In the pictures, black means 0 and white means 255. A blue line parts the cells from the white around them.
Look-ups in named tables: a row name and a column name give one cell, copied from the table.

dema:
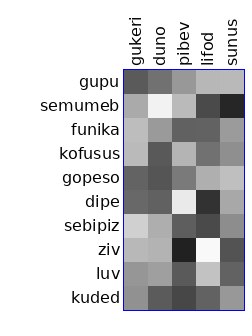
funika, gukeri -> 189
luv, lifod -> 194
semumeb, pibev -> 186
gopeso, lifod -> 175
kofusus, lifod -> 113
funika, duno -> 154
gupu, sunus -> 185
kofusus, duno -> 89
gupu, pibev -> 152
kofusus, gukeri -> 186
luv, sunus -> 98
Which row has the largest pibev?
dipe

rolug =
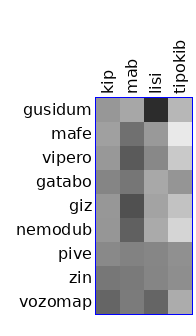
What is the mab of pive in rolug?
130
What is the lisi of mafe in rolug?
153
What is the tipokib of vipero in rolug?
201
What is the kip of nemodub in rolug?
150
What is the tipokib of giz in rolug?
194
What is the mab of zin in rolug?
122
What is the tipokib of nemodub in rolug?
213
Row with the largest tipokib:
mafe

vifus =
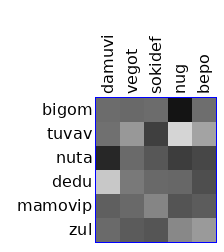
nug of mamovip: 84
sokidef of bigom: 108
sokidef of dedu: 105
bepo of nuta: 71
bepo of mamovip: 92
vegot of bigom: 105
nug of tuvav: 213
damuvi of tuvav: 112
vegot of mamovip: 105
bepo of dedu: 78
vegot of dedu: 121

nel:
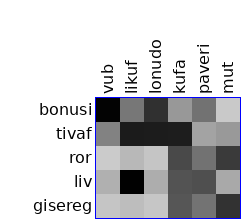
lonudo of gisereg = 198
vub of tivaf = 130
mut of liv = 169
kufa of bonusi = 152
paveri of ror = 114
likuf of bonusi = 119
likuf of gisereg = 189
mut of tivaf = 153
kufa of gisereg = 86
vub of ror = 203
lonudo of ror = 197
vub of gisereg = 197
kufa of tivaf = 29
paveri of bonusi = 114
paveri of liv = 79
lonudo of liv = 173
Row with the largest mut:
bonusi

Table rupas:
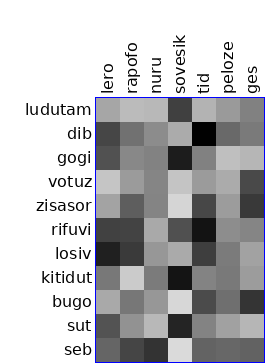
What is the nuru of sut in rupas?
184
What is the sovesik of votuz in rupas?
196
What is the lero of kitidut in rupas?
120
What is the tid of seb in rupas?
99
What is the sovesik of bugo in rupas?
215
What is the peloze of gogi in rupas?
191
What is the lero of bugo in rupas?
169
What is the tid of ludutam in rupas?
179
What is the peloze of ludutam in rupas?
154

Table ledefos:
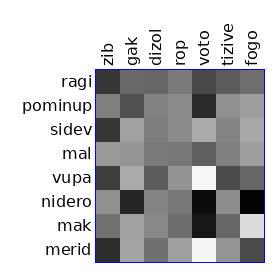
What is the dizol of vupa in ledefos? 92
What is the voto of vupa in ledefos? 246
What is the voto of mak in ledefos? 23
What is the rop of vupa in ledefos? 148
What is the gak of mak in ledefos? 162
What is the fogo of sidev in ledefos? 168
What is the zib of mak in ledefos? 113
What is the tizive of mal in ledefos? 129
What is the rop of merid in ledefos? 159
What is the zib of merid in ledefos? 46
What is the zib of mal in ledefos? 153
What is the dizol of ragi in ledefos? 102
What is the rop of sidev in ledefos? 139
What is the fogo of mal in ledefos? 158
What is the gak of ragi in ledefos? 105
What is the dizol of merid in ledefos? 112
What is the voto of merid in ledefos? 245
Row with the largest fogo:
mak

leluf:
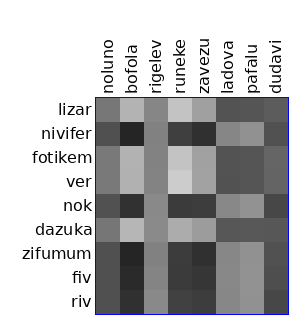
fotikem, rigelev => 130
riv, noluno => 80
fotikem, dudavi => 101
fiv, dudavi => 78
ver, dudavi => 100
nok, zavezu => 61
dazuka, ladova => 87
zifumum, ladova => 135
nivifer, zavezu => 48
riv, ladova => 135
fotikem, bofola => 178
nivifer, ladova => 134
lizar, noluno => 119
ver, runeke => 204
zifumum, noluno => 80
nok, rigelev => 137
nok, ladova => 136
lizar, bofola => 179
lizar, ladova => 83
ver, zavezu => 162

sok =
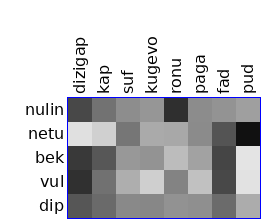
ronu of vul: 131
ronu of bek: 188
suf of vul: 174
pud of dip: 172
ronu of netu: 168
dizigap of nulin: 72
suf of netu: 118
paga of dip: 143
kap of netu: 208
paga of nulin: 140
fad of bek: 69
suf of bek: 152
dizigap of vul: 48
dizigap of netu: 224
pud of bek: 228
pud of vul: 226
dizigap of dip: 86
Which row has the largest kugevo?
vul

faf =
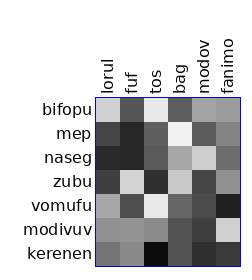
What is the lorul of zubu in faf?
63
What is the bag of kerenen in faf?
83
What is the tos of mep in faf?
95
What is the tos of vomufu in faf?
233
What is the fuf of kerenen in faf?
138
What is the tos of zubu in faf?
48
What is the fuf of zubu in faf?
212
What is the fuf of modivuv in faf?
147
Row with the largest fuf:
zubu

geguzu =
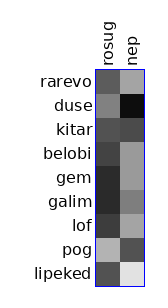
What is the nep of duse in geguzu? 13
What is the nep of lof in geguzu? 164
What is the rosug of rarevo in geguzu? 92
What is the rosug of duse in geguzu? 129
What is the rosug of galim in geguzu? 42
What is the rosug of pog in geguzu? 179
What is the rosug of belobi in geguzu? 67
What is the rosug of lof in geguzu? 61
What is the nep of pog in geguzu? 82
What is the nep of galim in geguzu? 126
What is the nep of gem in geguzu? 154
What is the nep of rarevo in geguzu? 164
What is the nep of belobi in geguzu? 154
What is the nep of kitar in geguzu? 75
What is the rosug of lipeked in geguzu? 82
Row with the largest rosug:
pog

